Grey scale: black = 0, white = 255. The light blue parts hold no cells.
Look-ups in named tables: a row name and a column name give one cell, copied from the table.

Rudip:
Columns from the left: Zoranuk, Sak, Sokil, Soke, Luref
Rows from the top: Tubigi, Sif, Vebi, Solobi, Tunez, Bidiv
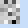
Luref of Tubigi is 227
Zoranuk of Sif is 187
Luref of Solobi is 207
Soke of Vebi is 205
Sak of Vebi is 166
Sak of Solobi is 210
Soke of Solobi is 169
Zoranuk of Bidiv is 195

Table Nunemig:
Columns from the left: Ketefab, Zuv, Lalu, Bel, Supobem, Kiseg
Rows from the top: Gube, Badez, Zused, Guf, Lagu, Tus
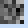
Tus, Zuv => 69
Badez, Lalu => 91
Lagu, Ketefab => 82
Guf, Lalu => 79
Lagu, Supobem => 119
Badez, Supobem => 126
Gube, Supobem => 175
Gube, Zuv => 116
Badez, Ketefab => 100
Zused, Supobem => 2
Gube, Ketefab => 79

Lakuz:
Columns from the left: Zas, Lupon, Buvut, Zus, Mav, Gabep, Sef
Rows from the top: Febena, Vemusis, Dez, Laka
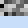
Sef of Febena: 86
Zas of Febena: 201
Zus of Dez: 126
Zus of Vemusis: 202
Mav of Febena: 169
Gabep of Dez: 181
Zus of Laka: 53

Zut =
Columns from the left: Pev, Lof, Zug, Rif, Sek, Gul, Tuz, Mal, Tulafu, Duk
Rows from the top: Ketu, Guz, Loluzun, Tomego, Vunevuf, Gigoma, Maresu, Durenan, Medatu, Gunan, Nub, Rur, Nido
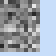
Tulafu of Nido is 110
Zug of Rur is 85
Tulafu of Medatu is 207
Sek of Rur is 63
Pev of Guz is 109
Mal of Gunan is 163
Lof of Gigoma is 96
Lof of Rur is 154
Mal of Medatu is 110
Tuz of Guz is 158
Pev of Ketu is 80
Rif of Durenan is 208
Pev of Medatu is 96
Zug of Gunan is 124
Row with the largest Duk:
Durenan

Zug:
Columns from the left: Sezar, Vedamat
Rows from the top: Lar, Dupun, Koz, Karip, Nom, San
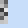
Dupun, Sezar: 193
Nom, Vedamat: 207
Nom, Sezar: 97
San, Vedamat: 201
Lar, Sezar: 171
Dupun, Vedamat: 142
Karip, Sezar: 154
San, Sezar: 194
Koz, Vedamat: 230
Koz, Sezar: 55
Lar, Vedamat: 94
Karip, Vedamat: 68

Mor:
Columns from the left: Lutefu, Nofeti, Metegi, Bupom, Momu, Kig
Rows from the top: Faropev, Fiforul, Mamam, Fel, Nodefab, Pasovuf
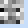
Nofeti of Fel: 238
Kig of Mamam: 226
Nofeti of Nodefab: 209
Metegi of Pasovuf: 135
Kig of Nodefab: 184
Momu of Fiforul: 205
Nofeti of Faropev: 238
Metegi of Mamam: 135
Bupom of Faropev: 122
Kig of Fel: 184
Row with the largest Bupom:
Fiforul

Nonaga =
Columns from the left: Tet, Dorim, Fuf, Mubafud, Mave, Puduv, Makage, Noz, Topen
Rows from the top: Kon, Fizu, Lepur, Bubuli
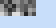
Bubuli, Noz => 140
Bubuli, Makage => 36
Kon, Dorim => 124
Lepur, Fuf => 44
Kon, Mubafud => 142
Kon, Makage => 132
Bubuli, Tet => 211

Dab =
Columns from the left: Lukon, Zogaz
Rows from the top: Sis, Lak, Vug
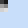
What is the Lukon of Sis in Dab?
63
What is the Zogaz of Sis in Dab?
25
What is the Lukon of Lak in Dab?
160
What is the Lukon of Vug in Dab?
209
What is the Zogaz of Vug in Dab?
222
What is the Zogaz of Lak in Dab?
134
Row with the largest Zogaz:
Vug

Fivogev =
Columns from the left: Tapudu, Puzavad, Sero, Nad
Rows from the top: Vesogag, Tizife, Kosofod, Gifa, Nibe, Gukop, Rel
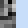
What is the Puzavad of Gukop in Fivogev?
126
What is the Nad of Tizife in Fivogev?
200
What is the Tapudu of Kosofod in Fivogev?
105
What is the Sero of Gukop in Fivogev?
133
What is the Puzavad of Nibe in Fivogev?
46
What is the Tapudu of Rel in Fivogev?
132
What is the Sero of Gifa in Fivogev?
13
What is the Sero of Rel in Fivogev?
102
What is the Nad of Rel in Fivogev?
75
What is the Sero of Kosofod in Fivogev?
77
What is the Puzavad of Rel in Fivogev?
102
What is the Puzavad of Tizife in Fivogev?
132
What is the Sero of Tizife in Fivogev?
119
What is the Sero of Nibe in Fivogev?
65
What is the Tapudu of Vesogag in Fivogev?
68
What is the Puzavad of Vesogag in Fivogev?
154
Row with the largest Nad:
Tizife

